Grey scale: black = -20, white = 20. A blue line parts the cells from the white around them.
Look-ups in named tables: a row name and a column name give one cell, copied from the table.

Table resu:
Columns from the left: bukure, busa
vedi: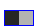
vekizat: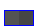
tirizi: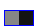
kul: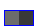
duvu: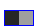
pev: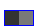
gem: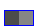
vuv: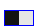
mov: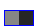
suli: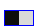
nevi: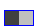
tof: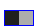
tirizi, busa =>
-17
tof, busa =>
7
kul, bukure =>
-3
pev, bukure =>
-12
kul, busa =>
-11
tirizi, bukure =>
1
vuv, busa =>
16
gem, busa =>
1
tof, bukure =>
-15
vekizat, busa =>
-9
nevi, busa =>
10
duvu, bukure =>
-14

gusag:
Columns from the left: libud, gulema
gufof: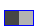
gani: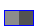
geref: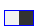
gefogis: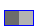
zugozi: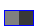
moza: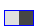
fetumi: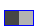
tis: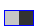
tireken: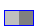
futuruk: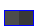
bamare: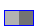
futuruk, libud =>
-8
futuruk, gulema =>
-11
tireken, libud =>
10
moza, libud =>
15
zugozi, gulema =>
-11
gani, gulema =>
-7
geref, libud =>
18
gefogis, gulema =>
8
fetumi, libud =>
-9
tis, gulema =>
-12
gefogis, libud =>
-3
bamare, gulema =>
-2
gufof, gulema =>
8

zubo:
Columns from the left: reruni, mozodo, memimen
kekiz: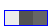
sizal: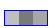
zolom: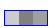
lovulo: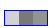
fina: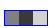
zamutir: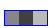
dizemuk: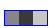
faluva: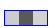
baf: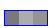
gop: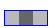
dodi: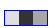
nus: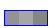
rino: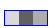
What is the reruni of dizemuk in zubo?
1
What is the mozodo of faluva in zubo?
-6
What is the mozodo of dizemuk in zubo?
-11
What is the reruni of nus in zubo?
3
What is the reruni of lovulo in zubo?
13
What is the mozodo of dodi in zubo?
-12
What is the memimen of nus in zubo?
1
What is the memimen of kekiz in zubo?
-4
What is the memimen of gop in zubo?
9
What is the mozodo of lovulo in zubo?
-1
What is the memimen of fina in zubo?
13
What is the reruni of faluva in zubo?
12
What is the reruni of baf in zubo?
-1
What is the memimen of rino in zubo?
7
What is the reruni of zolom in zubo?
12

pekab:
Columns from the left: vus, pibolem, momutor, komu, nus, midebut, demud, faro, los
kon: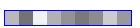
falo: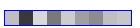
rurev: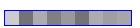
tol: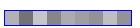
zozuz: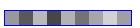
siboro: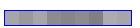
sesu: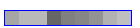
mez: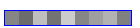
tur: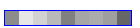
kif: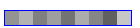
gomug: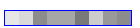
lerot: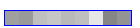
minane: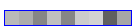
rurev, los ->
6
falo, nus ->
12
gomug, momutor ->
2
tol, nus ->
7
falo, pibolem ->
-11
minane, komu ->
10
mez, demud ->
5
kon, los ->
4
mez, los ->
0
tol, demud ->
3
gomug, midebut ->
-1
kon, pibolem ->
-2
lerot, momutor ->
10
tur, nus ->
0
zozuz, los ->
5
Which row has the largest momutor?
kon

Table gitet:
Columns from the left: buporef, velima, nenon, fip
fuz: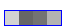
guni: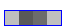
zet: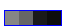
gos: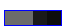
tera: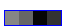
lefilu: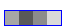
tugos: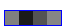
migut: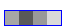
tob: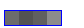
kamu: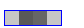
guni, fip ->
10
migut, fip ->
14
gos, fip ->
-18
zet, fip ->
-18
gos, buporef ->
-3
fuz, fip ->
8
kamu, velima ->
-6
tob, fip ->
2
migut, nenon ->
4
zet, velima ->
-4
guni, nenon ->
-3
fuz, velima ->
-4
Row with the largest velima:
gos

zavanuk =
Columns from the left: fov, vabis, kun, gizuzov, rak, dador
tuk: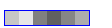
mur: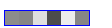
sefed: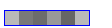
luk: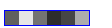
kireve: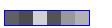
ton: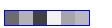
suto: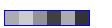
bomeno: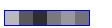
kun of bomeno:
-13
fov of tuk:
11
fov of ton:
-3
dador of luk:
7
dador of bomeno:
-2
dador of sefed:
9
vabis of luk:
16
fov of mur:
2
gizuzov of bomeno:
-1
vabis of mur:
1
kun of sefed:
-3
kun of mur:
15
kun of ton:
-10
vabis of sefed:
-1
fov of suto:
7
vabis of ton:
8
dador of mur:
1
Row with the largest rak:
mur

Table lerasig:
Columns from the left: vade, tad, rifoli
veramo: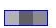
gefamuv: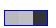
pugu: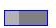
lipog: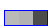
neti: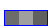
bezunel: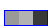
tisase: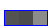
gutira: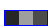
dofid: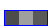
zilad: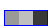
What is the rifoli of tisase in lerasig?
2
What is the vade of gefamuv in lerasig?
9
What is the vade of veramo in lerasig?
8
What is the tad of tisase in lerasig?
-8
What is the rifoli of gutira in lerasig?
-8
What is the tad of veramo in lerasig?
-5
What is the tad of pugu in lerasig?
0
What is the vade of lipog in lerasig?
9
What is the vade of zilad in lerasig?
4
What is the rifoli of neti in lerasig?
-5
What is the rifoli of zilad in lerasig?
-11
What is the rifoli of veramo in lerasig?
2
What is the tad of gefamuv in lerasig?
10
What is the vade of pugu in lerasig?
8
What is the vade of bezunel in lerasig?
4
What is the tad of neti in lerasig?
5
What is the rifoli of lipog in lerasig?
-8
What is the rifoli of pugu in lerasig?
0
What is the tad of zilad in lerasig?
10

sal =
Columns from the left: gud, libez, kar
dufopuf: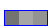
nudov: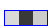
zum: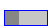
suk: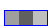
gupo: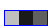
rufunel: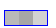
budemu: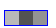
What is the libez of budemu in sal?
-7
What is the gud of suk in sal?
5
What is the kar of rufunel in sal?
13
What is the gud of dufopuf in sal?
-2
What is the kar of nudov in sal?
12
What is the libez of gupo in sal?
-16
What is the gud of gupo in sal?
10
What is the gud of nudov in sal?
14
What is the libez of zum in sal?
11
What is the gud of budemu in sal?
9
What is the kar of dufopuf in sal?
3
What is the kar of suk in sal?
10
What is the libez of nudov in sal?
-11

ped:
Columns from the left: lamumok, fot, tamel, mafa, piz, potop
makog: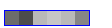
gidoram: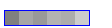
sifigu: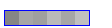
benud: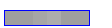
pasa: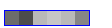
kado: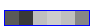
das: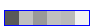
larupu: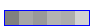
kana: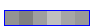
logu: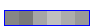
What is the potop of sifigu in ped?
10
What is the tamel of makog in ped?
9
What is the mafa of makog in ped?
11
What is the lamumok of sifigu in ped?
1
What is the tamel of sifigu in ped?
5
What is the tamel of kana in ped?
5
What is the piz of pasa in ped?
9
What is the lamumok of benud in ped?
5
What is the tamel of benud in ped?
6
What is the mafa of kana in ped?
10
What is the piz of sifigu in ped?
6
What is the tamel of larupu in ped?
4
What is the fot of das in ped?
10
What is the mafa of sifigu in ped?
9
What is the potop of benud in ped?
5
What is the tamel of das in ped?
4
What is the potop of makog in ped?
1
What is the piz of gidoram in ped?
7
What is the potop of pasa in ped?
1
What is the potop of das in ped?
18
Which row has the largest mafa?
kado

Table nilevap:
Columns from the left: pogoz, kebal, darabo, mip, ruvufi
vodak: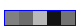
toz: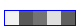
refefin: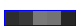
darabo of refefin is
-1
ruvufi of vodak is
-2
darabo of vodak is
9
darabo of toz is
-2
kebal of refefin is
-11
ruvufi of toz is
-5
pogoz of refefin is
-13
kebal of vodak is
-3
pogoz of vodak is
0
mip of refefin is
-2
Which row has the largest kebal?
vodak

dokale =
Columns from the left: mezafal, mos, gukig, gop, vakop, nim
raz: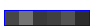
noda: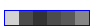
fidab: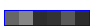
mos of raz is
-2
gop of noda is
-8
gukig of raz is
-11
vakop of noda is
-6
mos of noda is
-8
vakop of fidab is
-6
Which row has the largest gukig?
raz

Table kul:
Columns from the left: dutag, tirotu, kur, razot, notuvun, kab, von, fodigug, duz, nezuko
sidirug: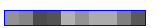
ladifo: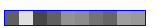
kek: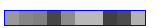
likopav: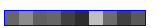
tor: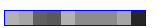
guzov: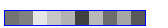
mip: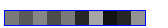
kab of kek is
9
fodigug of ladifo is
-4
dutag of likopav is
-4
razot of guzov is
11
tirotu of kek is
1
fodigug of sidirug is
7
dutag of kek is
4
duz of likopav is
-10
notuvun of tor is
8
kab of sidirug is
3
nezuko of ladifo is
4
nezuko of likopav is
-6
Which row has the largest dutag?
tor

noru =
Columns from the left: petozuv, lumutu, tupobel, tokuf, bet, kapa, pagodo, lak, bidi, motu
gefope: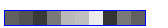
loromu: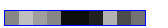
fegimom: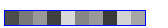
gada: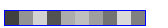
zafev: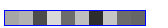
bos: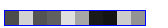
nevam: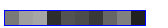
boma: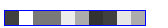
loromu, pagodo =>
-15
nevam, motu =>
-15
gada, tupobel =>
13
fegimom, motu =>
6
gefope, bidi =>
-1
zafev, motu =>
-4
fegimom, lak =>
-11
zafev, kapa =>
10
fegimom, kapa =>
1
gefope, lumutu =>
-7
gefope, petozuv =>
-5
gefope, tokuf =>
-1
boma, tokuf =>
-1
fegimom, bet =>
14
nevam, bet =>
-7
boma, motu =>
7
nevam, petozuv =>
-1
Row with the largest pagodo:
gefope

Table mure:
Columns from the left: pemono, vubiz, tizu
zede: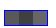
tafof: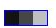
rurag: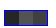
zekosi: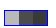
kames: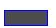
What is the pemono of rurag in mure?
-14
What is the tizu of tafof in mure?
10
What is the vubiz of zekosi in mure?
-8
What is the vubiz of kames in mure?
-8
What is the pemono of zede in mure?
-6
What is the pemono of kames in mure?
-8
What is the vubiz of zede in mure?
-10
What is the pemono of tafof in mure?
-17
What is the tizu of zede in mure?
-4
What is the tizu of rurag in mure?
-10
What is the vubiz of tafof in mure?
-9
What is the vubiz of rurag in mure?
-7
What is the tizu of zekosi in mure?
-11
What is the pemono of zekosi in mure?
9
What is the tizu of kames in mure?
-8
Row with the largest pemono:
zekosi

